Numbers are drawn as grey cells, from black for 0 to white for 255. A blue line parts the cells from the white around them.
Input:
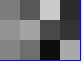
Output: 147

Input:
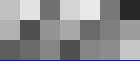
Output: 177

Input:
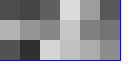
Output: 178

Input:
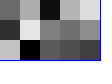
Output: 48

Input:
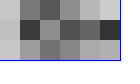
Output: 191

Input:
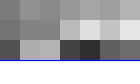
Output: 116
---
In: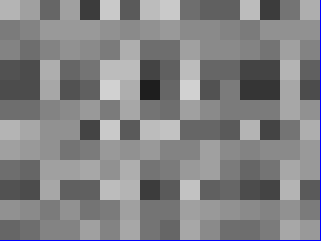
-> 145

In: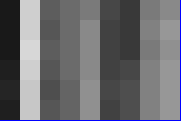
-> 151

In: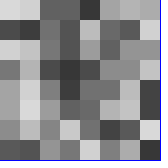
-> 209

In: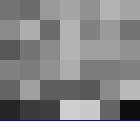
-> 116

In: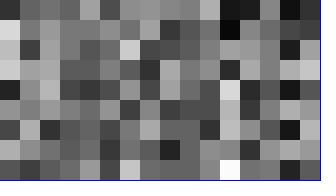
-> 63

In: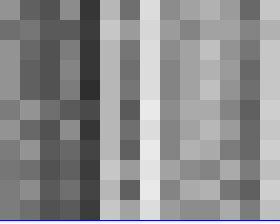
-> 177

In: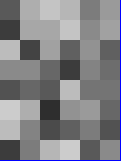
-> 161

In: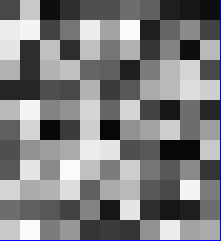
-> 66
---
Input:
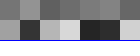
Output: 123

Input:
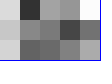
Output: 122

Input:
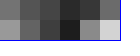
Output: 42

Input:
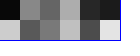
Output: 173

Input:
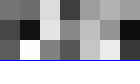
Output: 191

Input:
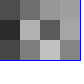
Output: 178

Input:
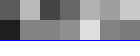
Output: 178
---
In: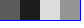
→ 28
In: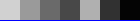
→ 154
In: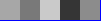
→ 121
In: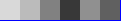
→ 187
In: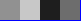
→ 200
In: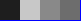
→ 200
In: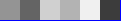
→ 100
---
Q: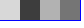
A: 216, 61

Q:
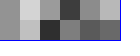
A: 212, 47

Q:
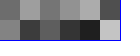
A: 196, 31

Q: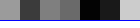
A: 204, 3

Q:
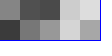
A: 221, 59

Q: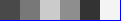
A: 244, 51

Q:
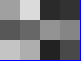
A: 219, 34

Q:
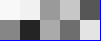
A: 248, 36

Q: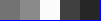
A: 251, 38
